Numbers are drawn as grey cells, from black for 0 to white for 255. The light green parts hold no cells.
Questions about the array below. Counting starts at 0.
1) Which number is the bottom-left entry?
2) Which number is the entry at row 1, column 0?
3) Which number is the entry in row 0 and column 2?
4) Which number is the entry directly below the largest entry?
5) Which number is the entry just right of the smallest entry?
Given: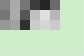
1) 151
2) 119
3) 119
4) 213
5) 107

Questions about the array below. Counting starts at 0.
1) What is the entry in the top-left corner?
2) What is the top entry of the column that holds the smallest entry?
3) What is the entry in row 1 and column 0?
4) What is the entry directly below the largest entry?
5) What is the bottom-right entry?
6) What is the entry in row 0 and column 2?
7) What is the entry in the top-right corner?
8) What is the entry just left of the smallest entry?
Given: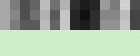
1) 168
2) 28
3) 168
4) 188
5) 68
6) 78
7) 78
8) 37

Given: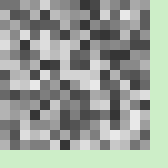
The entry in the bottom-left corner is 179
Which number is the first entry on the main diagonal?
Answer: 116
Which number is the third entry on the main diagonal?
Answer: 116
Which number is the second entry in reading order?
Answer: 116
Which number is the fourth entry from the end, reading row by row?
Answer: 200
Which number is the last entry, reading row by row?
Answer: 157
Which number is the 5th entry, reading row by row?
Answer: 211
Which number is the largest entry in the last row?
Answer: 221
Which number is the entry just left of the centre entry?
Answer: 211
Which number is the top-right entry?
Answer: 157
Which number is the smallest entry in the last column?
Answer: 63
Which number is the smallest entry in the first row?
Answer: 53
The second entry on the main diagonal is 83
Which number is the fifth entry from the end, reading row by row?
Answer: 116
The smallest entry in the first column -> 83
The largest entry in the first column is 221
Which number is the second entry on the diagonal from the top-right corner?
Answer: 188
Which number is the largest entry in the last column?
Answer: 221
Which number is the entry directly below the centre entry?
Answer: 148

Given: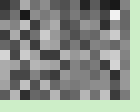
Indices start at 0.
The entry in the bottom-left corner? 91
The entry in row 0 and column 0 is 47
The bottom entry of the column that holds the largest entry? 59
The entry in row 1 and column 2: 24
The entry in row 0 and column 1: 80
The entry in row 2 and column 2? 192
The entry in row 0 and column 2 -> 171
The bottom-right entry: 122
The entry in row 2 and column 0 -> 152
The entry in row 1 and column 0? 70
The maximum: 242
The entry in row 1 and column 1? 113
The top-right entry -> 131
